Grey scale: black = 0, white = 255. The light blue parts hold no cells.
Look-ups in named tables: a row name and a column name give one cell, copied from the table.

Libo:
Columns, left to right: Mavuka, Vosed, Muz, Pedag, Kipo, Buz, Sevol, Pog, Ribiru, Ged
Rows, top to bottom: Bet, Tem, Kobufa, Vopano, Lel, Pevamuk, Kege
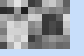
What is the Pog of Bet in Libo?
200
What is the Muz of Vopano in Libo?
195
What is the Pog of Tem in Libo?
124
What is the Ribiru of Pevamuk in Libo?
137
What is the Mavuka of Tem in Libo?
44
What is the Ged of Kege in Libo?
109
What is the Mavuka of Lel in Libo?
124
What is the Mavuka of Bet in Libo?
130
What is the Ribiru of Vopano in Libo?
62
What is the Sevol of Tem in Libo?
146

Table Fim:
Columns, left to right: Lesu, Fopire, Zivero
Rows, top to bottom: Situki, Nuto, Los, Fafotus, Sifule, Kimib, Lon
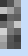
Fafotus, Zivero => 199
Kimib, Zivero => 61
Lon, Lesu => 152
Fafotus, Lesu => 106
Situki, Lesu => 57
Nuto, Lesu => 194
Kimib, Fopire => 87
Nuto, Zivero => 114
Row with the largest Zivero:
Fafotus

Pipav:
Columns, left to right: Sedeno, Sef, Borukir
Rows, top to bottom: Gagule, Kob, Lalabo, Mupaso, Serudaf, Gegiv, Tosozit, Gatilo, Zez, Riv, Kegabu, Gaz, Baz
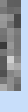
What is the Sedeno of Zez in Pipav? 90
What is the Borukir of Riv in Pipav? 170
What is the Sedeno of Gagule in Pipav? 133
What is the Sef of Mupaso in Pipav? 115
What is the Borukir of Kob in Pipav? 109
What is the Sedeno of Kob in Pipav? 118
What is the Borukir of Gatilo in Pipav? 122
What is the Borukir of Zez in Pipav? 140
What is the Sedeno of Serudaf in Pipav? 118
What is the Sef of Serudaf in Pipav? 144
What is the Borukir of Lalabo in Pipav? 73
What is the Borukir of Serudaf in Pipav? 123
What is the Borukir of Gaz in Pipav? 118
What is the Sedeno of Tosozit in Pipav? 58
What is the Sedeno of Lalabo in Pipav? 154
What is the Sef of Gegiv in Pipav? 139
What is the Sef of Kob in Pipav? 105
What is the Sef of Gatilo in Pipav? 140
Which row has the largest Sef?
Zez

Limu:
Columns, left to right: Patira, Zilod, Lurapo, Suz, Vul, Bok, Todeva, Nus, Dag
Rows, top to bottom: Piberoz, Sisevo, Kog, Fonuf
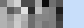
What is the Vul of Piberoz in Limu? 77
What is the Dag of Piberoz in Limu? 84
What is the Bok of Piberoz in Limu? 168
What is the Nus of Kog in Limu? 128
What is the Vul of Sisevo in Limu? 44
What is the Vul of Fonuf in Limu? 110
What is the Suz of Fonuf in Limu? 166
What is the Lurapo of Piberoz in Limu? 210
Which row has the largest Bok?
Sisevo

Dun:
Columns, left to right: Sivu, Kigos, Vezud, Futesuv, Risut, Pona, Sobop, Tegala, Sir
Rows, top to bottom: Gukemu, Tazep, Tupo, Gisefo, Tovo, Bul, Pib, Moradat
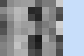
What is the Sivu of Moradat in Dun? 127
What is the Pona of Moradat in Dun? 62
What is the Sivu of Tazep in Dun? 138
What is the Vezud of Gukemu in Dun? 153
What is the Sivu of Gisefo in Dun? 72
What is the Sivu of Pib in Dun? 131
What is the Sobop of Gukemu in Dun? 123
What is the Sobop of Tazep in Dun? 159
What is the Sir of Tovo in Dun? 194
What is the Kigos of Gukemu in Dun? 139
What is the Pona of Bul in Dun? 25

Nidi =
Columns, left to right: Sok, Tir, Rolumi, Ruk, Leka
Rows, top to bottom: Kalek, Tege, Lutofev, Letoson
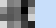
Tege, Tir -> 91
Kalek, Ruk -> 29
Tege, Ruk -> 1
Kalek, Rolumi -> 136
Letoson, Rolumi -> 146
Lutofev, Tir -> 86
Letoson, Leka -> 34
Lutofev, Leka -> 209
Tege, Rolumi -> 100
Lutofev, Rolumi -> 100
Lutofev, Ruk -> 51
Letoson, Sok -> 215
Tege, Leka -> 166
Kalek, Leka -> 83
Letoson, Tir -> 124
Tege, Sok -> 141
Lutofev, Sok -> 94
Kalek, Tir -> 126
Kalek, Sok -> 212
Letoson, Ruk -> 65

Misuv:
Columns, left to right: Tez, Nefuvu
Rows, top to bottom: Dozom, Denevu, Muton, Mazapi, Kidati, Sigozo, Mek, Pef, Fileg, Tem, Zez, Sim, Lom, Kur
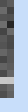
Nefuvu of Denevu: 66
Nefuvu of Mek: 72
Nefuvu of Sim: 198
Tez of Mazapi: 110
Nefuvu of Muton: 80
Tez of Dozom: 80
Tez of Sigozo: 89
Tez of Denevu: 107
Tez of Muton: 83
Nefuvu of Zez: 101
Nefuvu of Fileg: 86
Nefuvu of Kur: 97
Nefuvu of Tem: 91
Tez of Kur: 79
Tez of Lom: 91
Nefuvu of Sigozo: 74
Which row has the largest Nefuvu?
Sim

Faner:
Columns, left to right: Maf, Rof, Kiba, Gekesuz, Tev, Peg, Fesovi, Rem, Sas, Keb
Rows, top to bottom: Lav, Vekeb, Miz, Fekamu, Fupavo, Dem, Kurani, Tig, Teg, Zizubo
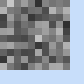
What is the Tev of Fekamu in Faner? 102
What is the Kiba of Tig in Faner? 93
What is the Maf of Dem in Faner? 97
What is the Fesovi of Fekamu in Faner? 163
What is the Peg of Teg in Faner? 92
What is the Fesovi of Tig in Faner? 80
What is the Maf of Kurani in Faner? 153

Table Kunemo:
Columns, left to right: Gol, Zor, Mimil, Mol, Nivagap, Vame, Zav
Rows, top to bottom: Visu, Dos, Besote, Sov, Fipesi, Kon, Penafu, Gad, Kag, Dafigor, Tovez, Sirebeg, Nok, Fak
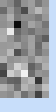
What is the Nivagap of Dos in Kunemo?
155
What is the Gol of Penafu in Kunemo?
153
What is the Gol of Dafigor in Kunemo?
91
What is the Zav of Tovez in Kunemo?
143
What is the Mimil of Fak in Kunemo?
170
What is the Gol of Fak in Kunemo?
148
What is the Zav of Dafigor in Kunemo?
175
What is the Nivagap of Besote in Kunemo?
139
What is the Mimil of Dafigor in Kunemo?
210
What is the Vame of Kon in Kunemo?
118
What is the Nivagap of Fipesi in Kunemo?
114

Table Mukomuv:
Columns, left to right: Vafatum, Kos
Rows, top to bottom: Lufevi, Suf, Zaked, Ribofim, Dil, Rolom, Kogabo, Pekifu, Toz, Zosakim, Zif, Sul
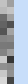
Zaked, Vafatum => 109
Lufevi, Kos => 159
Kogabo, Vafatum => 121
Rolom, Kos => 137
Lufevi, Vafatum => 194
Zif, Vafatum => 200
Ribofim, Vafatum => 99
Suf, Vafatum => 185
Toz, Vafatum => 202
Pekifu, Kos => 158
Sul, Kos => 69
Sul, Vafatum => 215
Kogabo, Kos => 120
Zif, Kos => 145

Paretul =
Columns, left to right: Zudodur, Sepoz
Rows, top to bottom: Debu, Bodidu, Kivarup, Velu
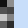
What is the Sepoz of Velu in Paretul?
44
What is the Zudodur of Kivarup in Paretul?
200
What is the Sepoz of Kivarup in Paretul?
130
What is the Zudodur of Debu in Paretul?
17
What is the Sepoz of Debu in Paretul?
142
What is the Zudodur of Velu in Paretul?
98
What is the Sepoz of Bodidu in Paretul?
69
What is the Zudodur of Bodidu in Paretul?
82

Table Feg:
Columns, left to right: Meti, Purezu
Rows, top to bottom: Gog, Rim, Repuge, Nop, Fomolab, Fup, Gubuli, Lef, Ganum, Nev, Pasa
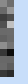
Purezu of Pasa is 42
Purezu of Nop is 192
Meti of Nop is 81
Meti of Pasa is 56
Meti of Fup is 97
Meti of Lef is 55
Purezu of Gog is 109

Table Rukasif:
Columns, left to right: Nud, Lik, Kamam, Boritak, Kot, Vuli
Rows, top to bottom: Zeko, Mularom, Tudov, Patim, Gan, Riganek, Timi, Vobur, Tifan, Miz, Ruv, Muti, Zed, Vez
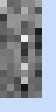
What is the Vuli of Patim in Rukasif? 149
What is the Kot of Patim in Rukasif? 117
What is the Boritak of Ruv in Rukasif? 138
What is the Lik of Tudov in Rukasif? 147
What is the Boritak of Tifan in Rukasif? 97
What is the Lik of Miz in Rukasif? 109
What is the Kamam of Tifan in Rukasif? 141
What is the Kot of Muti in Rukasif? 103
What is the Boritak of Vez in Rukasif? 75
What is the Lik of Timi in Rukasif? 140
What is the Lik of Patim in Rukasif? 150
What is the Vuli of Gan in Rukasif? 27
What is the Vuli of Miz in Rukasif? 95
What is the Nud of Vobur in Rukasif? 119
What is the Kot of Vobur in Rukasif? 140
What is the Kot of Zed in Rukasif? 112
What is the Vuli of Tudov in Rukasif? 150
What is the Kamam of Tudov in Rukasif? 147
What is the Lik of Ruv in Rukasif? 108
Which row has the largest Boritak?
Riganek

